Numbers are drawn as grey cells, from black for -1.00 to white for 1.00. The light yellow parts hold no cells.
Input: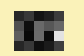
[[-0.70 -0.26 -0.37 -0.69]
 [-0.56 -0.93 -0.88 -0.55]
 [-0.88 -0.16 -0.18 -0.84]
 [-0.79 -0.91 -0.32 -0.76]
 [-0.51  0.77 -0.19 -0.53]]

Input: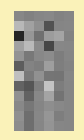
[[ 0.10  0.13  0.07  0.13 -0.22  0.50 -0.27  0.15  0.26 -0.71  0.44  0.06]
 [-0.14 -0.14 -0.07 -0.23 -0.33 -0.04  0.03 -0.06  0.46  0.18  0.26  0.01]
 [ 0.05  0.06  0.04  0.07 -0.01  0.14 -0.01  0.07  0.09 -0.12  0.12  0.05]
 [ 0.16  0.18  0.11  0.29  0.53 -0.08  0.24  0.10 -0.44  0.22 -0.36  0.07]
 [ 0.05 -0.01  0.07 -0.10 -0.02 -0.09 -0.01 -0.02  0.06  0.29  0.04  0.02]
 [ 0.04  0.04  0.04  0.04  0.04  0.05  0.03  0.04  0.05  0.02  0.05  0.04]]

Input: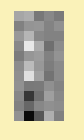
[[ 0.14  0.01  0.06  0.14  0.12  0.10 -0.03  0.07  0.19  0.01  0.30]
 [-0.92 -0.19 -0.58 -0.05  0.76  0.47  0.18  0.82  0.42  0.16  0.36]
 [-0.32  0.06 -0.12 -0.04  0.26  0.19  0.22  0.34  0.07  0.18 -0.06]
 [ 0.37  0.13  0.25  0.13 -0.10 -0.02  0.01 -0.13  0.02  0.03  0.07]
 [ 0.00  0.10  0.07  0.03  0.08  0.08  0.15  0.10  0.02  0.13 -0.04]]

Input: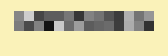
[[-0.03  0.05]
 [-0.42  0.61]
 [ 0.02 -0.45]
 [-0.85 -0.27]
 [ 0.58 -0.27]
 [-0.15 -0.07]
 [ 0.23 -0.58]
 [-0.28  0.02]
 [-0.21 -0.10]
 [-0.16 -0.34]
 [-0.52 -0.53]
 [ 0.35  0.38]
 [ 0.02 -0.09]
 [-0.61  0.18]]

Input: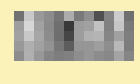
[[ 0.10  0.20  0.26  0.23 -0.11]
 [ 0.38  0.37  0.57  0.69  0.58]
 [ 0.19  0.26  0.30  0.26  0.20]
 [ 0.04  0.15  0.10  0.08  0.10]
 [-0.01 -0.07 -0.14 -0.13 -0.08]
 [ 0.01 -0.27 -0.45 -0.56  0.35]
 [ 0.11  0.17  0.23  0.22 -0.05]
 [ 0.18  0.18  0.39  0.26  0.11]
 [ 0.10  0.24  0.41  0.52 -0.37]
 [ 0.07  0.11  0.05  0.01  0.02]
 [ 0.29  0.44  0.26  0.55  0.60]
 [ 0.05 -0.02 -0.01 -0.04 -0.12]]

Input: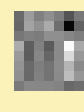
[[-0.04  0.13  0.15  0.21  0.34 -0.07 -0.19 -0.17]
 [ 0.07 -0.18 -0.17 -0.27 -0.26  0.00  0.28  0.22]
 [ 0.06  0.01 -0.01  0.06  0.01 -0.03  0.14  0.00]
 [ 0.06 -0.10 -0.09 -0.20 -0.29  0.12  0.33  0.12]
 [ 0.03  0.08  0.10  0.08  0.08  0.12 -0.14 -0.02]
 [-0.18  0.48  0.42  0.71  0.97  0.05 -0.95 -0.34]
 [-0.14  0.18  0.08  0.19  0.32 -0.01 -0.23 -0.06]]

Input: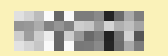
[[ 0.77  0.60  0.16  0.76]
 [ 0.67  0.23  0.19  0.65]
 [ 0.55  0.61  0.35  0.47]
 [ 0.95  0.85  0.02  0.97]
 [-0.20 -0.19  0.17 -0.19]
 [ 0.95  0.61  0.01  0.95]
 [-0.06  0.19  0.61 -0.03]
 [-0.04 -0.18  0.55 -0.03]
 [ 0.08 -0.03  0.23  0.08]
 [-0.71 -0.73  0.66 -0.72]
 [-0.15 -0.12  0.37 -0.17]
 [ 0.33  0.65  0.50  0.33]
 [-0.03 -0.33  0.29 -0.01]]
